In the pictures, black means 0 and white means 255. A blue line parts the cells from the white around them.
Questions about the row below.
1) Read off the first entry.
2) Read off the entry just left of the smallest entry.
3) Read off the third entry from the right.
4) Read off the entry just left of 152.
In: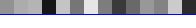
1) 146
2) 180
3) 131
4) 105

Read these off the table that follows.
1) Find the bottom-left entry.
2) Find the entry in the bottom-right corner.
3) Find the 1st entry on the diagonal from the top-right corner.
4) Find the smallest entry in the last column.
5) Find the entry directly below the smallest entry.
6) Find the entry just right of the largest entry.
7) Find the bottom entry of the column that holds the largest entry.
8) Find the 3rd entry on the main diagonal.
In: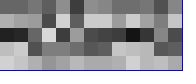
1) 209
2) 170
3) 134
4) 75
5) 190
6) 61
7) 149
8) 102

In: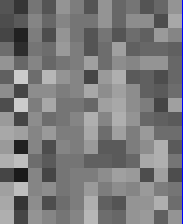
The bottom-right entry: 148
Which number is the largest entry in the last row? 183
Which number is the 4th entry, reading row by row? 84
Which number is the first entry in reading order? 84
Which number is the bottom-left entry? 175
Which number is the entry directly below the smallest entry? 190
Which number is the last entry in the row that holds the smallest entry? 77
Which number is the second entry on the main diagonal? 90
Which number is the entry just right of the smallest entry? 133
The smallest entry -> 26
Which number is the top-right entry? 148
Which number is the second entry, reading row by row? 53
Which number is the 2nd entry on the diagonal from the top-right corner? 77
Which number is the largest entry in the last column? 168
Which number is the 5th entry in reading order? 148
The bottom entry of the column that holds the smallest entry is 69
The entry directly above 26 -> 190
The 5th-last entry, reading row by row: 103

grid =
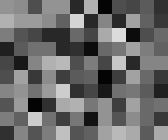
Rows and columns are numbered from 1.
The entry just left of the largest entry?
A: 170
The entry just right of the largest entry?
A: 12
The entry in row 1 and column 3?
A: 78
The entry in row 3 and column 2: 84
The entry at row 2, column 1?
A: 177
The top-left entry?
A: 147
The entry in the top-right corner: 48
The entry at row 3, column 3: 70
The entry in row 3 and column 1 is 125
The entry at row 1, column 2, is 140
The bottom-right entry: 170
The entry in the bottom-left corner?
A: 48
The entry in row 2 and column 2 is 155
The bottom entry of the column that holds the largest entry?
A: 185

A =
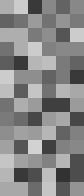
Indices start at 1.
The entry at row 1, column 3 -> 57
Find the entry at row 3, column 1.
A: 174
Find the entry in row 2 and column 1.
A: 99
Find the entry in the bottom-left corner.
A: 168
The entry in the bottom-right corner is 148
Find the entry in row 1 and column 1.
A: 174
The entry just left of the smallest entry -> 190
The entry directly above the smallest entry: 182
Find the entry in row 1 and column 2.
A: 204
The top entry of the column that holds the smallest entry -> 99
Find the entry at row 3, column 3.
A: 122
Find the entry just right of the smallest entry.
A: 77
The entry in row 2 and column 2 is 114
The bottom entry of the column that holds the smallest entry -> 85
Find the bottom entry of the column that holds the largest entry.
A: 107
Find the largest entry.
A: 210
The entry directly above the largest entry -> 155
